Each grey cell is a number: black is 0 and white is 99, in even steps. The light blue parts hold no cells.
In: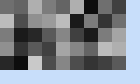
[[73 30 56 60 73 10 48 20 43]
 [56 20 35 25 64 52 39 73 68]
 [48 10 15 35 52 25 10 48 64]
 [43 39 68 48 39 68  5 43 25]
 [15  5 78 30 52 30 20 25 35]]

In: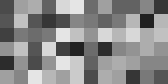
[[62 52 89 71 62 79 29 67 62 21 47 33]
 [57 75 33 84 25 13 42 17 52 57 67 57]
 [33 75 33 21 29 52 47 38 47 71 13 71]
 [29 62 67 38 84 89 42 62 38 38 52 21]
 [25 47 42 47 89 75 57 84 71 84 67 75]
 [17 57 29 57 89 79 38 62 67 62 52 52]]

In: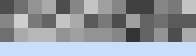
[[52 80 47 39 76 66 35 47 30 62 39 43 35 35]
 [43 66 71 71 57 62 57 57 52 20 39 57 30 66]
 [30 43 57 66 30 52 76 62 52 25 25 52 47 76]]

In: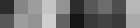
[[34 61 57 80 38  8 22 26 22 66]
 [17 52 61 76 57 17 34 42 30 71]]

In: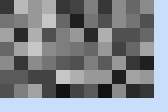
[[63 16 68 31 49 59 16 68 31 31 40]
 [54 21 54 45 35 31 49 35 59 21 12]
 [45 49 59 77 40 12 45 31 54 45 31]
 [40 63 77 54 49 45 40 59 26 40 63]
 [35 35 26 26 77 68 59 59 12 63 59]
 [31 49 63 26  7 26 35  7 54 16 21]
 [21 72 59 68 21 26 49 21 54 40 54]]

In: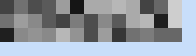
[[44 61 53 35 26 48 30 53 35 66 71 12 80]
 [26 44 30 35 61  8 66 66 71 66 26 40 80]
 [12 53 57 53 71 57 30 61 21 44 48 40 40]]

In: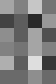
[[68 36 86 21]
 [64 50 77 45]
 [55 36 64 31]
 [50 45 64 50]
 [41 41 55 41]
 [26 36 16 59]]

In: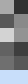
[[82 57]
 [66 19]
 [43 34]
 [38 24]
 [34 53]]

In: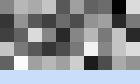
[[76 47 34 21 30 47 94 52 76 85]
 [52 71 66 76 34 62 38 42  1 85]
 [38 98 62 71 62 80 11 30 66 57]
 [25 38 85 52 16 52 71 47 76 16]
 [21 57 34 25 42 30 57 62 16 47]]
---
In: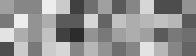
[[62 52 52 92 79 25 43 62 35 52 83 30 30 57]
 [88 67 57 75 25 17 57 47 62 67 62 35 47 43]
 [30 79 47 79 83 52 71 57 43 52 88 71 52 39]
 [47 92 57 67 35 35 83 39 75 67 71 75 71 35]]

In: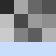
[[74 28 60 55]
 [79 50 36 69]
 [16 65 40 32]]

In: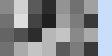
[[39 31 17 71 76 53 66]
 [44 66 76 71 35 48 22]
 [53 81 35 17 57 44 62]
 [44 86 26 12 62 48 22]]

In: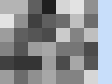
[[25 20 20 61 29 65 33]
 [51 33 61 65 46 46 29]
 [61 37 33 29 79 51 74]
 [61 42 56 65 51 51 83]
 [88 56 25 37 42 74 42]
 [70 70 37 12 83 88 56]]

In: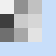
[[93 56 75]
 [43 65 88]
 [24 79 83]]

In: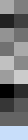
[[ 0 17]
 [13 25]
 [21 34]
 [39 39]
 [57 44]
 [66 49]
 [75 53]
 [44 66]
 [61 79]]
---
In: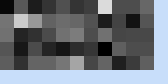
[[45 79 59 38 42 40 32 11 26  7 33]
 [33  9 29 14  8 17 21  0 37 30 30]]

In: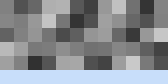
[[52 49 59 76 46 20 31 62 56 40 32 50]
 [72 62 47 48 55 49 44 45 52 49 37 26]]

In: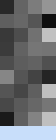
[[37 40 33  6]
 [23 38 46 45]
 [52 33 26 14]
 [28 35 40 46]]

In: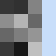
[[55 70 40]
 [22  9 74]]

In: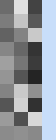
[[48 76 34]
 [52 40 20]
 [58 33 14]
 [33 81 19]
 [54 56 53]]

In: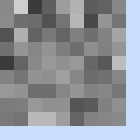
[[54 43 42 32 45 71 28 58 45]
 [44 58 52 57 49 43 55 50 58]
 [51 45 57 56 62 52 42 44 52]
 [48 49 59 56 56 33 35 50 56]]

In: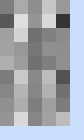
[[34 86 58 84 20]
 [63 59 46 56 55]
 [48 78 53 73 32]
 [56 67 49 62 48]]
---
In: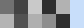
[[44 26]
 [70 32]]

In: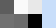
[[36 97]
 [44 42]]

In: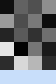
[[ 6 38]
 [60 30]]

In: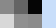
[[53 39]
 [84 56]]

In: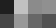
[[12 75]
 [27 59]]

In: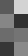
[[35 82]
 [52 19]]

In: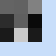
[[39 38]
 [17 37]]
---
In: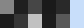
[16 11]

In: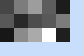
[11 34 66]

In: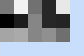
[90 15 52]

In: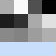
[ 1 66 51]

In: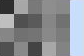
[53 52 45 53]

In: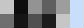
[61 11]

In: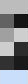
[73 38]

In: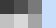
[47 84]

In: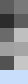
[47 17]
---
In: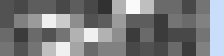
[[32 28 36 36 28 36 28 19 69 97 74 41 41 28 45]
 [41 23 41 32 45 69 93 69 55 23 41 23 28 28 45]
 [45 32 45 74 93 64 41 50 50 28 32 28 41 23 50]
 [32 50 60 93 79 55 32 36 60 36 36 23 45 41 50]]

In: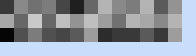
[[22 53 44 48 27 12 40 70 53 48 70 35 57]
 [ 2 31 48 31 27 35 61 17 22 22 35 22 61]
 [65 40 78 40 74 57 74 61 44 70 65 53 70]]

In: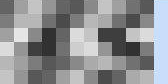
[[85 58 24 19 44 80 85 58 24 19 48]
 [76 58 34 39 62 76 53 29 39 66 71]
 [71 62 48 34 39 53 66 71 58 44 34]
 [62 89 53 19 39 85 76 24 24 76 85]
 [48 71 71 44 29 48 71 66 44 29 53]
 [39 62 76 58 39 34 53 76 62 44 34]]

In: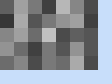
[[57 42 25 47 33 57 33]
 [42 52 29 47 42 66 29]
 [21 66 33 47 57 62 25]
 [52 62 42 75 29 37 33]
 [37 62 47 25 71 52 29]]

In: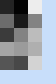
[[42 10 51]
 [64 60 68]
 [23 51 73]
 [33 28 82]
 [14  1 92]]

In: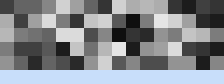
[[57 39 16 39 30 16 57 81 34 52 30 30 57 57 11 52]
 [48 25 25 34 11 76 44 71 89 11 57 62 85 25 20 11]
 [25 39 39 52 81 62 39 20 81 67 71 67 20 11 25 20]
 [71 48 44 39 85 85 30 52  6 20 16 57 48 76 71 48]
 [67 25 62 85 48 20 76 81 34  6 48 89 81 62 16 11]]
